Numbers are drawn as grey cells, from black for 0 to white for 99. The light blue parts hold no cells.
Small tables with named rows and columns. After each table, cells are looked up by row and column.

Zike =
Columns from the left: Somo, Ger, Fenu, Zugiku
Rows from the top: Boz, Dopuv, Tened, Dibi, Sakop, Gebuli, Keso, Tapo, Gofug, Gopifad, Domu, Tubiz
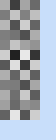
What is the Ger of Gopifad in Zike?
43
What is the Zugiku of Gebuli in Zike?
20
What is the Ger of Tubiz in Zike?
89
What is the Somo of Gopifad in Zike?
67
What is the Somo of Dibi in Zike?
49
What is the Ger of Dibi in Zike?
45
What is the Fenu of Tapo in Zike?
76
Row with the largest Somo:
Gebuli

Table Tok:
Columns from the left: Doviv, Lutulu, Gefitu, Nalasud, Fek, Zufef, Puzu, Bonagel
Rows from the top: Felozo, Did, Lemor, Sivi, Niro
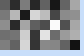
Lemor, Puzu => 31
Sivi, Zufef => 42
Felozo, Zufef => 9
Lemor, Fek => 30
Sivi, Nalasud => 21
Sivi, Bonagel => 68
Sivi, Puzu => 60
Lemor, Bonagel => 65
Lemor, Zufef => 97
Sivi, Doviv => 43
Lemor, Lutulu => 16
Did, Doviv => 47
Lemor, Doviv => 55
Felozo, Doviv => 37
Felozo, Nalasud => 15
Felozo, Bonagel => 65
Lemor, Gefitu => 64
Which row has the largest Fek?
Sivi

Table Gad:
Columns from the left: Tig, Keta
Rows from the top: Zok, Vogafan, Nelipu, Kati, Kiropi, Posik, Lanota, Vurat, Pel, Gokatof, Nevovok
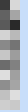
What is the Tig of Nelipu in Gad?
35
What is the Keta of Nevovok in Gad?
78
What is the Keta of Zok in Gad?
84
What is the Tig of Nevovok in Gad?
80
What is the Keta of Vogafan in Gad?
64
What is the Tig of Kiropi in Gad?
53
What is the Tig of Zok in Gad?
23
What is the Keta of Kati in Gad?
72
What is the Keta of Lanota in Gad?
50
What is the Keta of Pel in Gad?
64
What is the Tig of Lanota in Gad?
42
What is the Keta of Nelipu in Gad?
16
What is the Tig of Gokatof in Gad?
75
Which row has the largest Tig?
Vurat

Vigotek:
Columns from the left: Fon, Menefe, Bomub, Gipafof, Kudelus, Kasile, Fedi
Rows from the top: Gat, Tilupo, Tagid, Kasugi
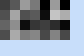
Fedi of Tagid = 3
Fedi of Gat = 0
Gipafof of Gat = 47
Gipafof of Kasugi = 52
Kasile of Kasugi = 51
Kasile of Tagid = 17
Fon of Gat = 24
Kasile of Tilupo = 76
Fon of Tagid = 39
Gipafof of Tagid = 21
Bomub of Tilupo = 31
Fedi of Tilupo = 67
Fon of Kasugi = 30
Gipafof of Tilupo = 35
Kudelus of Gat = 0
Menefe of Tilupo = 64
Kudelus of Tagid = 24

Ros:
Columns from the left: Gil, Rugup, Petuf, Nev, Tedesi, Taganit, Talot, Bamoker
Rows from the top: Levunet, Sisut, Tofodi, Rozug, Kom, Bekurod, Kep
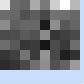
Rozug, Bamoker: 28
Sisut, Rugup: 40
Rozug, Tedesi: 54
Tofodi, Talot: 34
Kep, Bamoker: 60
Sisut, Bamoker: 40
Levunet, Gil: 89
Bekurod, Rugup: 25
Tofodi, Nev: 40
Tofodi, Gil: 54
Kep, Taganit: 32
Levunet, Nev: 66
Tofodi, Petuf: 40
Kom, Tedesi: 8

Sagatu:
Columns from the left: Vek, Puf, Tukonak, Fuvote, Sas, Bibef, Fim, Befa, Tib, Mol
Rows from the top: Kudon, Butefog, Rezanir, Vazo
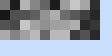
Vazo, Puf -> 51
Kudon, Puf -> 11
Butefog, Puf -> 31
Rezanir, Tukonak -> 77
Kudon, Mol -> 18
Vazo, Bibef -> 72
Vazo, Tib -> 32
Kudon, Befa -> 77
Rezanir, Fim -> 63
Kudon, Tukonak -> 70
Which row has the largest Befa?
Kudon

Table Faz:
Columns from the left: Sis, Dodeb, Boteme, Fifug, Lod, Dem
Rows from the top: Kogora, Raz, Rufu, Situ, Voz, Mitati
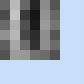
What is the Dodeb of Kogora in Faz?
72
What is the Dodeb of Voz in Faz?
65
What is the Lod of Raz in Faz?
57
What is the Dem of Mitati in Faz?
31
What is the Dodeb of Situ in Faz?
71
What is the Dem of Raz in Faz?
40
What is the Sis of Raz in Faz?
29
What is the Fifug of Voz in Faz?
19
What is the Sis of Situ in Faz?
56
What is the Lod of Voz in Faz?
55
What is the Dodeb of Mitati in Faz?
60
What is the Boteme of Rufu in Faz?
31
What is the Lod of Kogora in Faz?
54
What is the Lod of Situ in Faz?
55
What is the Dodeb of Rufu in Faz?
68
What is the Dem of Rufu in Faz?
45
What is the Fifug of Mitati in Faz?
44

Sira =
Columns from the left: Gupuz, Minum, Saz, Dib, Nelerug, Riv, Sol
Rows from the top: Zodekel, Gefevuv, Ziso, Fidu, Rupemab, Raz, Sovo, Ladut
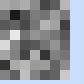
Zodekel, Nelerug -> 27
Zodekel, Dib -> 54
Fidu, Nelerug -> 52
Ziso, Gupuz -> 34
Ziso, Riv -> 63
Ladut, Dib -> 50
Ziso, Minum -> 38
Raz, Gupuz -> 64
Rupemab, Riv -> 57
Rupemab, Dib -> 34
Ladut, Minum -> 37
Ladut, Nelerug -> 34
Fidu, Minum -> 90
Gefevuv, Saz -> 32
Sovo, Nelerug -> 61

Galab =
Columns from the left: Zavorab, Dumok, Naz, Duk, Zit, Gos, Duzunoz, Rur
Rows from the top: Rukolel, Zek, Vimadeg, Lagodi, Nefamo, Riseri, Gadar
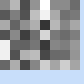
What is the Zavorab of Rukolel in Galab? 53
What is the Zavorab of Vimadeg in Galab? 66
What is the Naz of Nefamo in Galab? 38
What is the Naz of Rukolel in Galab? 30
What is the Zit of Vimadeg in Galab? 20
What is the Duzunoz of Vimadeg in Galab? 52
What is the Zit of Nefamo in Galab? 22
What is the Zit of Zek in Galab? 94
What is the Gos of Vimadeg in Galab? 71
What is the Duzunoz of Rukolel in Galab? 54
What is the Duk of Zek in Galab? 74
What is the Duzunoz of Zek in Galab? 44
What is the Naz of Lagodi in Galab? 24
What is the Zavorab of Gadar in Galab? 40
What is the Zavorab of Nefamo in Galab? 93
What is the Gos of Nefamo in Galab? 52

